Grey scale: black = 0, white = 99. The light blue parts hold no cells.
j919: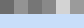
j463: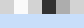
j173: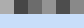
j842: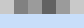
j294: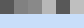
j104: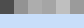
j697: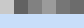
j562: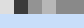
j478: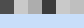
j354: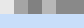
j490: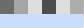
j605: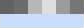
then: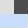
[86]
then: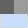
[78]
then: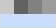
[46]
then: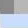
[34]
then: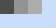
[64]
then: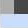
[42]

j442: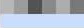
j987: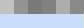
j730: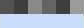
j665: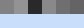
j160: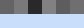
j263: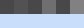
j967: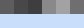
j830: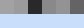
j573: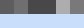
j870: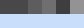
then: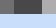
[47]
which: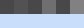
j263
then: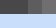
[24]
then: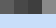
[63]
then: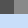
[67]
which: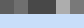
j573

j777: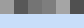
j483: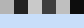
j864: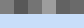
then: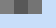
[61]
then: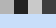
[74]
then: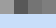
[64]
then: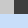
[74]
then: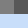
[45]
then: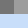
[38]
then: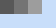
[38]

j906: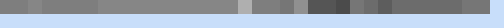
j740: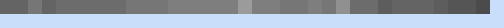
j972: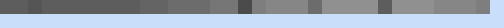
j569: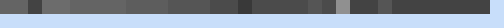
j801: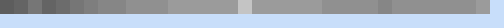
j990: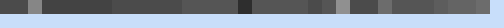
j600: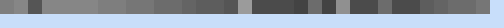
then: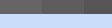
[33]
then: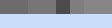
[52]
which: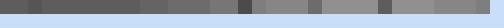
j972
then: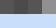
[29]

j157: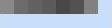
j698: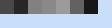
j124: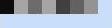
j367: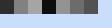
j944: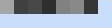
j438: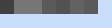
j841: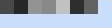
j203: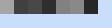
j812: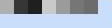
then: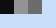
[32]
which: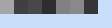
j944

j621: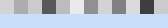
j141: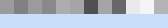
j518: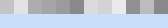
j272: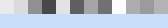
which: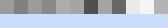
j141
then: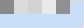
[73]
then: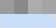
[31]
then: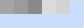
[91]
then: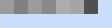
[64]
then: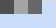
[91]
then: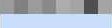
[40]

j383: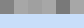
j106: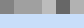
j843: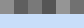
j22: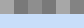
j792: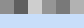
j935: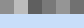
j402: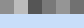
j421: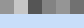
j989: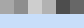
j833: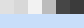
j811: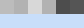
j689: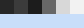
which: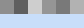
j792
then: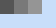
[44]
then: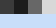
[94]
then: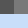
[58]

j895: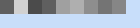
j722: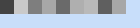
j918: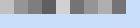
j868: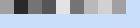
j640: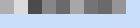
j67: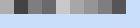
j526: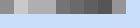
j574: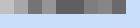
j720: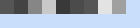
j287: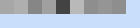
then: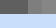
[41]
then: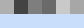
[58]
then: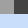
[72]

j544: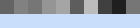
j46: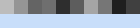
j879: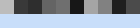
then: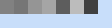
[12]
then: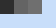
[9]

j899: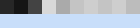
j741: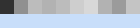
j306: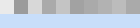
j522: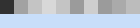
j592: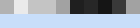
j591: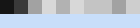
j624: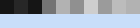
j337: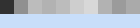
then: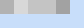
[80]
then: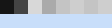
[73]
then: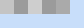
[73]
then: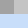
[84]
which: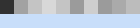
j522
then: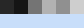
[60]

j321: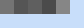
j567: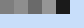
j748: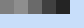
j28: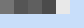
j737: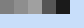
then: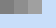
[33]
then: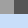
[10]

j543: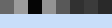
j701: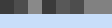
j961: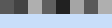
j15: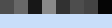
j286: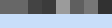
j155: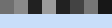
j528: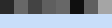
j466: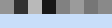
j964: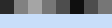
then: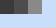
[23]
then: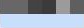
[46]
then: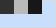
[50]
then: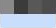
[50]
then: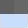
[6]
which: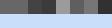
j286
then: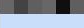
[64]

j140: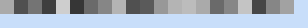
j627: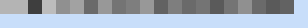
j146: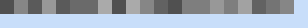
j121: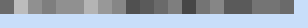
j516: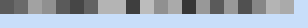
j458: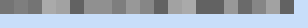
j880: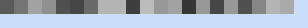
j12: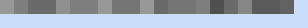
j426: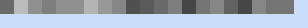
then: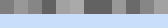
[38]
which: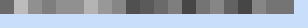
j426
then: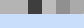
[21]
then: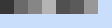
[70]
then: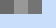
[49]

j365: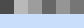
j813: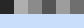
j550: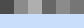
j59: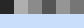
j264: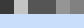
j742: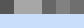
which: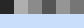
j59
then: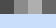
[54]

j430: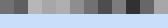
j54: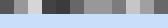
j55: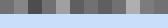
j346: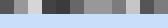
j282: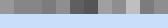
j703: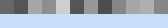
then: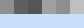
[48]
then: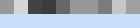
[40]
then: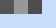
[52]
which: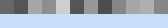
j703

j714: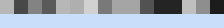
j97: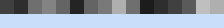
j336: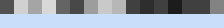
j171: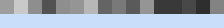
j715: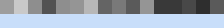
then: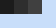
[35]
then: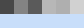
[47]
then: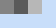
[68]
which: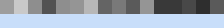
j715
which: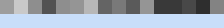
j171

